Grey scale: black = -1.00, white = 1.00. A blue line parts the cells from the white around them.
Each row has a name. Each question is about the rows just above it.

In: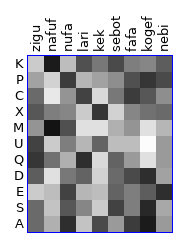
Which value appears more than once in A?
[0.21]
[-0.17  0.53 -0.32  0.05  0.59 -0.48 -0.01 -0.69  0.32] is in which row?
S
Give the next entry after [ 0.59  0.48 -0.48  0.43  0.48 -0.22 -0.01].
[-0.27]
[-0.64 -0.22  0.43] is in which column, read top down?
lari

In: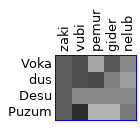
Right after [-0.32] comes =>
[0.07]
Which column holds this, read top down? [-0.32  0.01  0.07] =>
gider
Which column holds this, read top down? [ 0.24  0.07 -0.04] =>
nelub
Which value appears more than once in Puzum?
[0.41]
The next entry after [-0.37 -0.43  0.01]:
[0.24]
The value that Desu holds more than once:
[0.07]

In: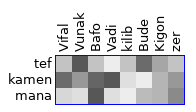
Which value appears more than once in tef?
[0.53]
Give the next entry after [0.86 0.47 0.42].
[0.08]
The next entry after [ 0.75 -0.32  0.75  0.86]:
[0.47]
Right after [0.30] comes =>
[0.53]
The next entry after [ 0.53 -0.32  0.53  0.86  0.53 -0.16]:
[0.30]
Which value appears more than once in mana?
[0.75]

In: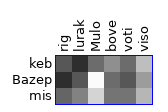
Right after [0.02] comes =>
[0.66]
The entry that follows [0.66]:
[-0.09]
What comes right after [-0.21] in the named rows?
[0.02]
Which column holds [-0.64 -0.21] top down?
rig
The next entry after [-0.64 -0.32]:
[0.97]
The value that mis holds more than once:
[-0.09]
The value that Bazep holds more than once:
[-0.32]

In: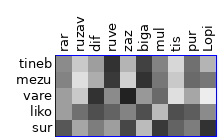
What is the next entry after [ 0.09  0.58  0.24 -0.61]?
[0.41]
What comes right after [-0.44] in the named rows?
[0.47]

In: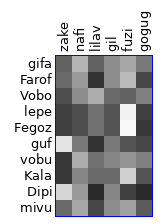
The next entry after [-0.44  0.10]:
[0.26]
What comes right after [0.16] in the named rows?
[0.00]
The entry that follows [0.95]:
[-0.56]
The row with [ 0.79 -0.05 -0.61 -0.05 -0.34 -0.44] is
guf
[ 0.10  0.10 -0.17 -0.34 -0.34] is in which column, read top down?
gil

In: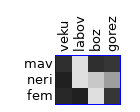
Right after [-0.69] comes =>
[-0.75]
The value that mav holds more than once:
[-0.63]
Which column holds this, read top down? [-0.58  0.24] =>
gorez
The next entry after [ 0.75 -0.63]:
[-0.58]

